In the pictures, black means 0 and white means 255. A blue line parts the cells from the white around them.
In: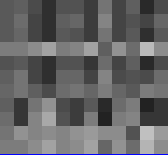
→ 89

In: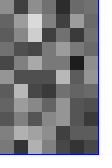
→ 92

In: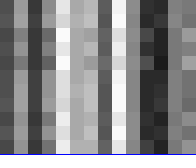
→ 72

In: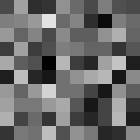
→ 153

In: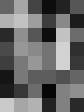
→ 41
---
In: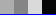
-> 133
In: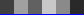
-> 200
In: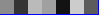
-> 19
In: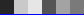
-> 84
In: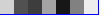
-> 23
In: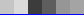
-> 94
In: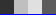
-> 191
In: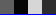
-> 5
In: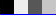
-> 238
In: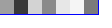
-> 231
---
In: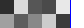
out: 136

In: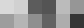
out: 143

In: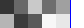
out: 89

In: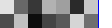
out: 13

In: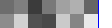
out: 81

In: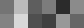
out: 79

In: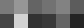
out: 50

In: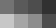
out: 141

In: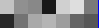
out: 169

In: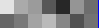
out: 163
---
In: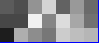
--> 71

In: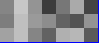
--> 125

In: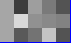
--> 166

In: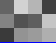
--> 131

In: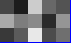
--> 169

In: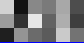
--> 156

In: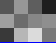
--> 159

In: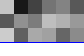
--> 88
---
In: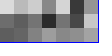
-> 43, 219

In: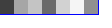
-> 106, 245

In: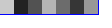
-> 181, 202

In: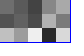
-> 74, 239

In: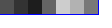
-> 100, 205

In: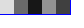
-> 23, 222

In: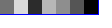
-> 183, 218

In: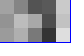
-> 168, 222

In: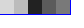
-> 34, 216
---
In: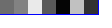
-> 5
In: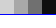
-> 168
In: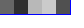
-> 184
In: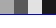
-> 89
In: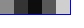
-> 13
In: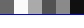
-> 82
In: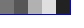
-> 177
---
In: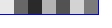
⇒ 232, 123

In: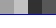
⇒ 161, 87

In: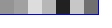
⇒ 148, 112

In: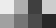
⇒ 236, 40

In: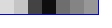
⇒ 219, 151

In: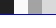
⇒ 33, 217

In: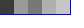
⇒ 59, 198
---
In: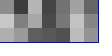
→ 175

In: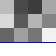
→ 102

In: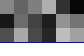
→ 79

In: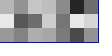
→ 153

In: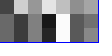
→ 105

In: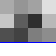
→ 79

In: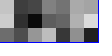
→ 109

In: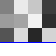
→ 84

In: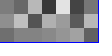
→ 111

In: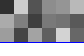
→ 157
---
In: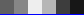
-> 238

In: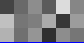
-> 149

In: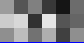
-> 114

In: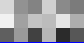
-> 65

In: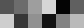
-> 145

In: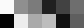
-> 170

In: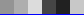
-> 220

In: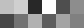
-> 177

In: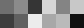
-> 236
